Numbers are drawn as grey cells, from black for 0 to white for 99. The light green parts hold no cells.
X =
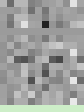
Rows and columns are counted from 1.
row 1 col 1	71
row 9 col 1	57
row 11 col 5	54
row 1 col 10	56
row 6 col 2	55
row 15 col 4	67
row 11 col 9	53
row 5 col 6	60
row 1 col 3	71
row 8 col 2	53
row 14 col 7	69
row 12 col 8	52
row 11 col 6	62
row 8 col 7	65
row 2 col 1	61
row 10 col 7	42
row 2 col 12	57
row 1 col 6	54
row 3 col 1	62
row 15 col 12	61
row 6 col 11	62
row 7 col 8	75
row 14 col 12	64
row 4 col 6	63
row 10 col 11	66
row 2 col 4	66
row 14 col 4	64
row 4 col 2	45
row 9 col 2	71
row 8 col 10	59
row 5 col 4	60
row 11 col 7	32
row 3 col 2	49
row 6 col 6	59
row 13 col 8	64
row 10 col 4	73
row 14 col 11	49
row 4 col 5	64

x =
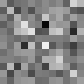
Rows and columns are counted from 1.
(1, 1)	61
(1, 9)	54
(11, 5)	29
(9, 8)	67
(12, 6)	42
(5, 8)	74
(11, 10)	45
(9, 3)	47
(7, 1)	56
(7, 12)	42
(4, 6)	49
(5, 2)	40
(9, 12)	55
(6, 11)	61
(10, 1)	35
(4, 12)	53
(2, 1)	36
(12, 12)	61
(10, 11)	37
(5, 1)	48
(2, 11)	37
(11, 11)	81
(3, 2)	37
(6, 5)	41
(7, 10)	38
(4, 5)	53
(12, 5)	60
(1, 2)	35
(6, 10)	46
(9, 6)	39
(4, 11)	33
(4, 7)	3
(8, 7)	43
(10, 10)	59
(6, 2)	46
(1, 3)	44
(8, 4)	60
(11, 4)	51

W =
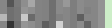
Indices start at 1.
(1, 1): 52
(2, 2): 43
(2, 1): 52
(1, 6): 51
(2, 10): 52
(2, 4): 58
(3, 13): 52
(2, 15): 57
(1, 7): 50
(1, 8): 43
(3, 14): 52
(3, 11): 49
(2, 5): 55
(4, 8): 43
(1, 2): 33
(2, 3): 46
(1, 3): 47
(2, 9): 53
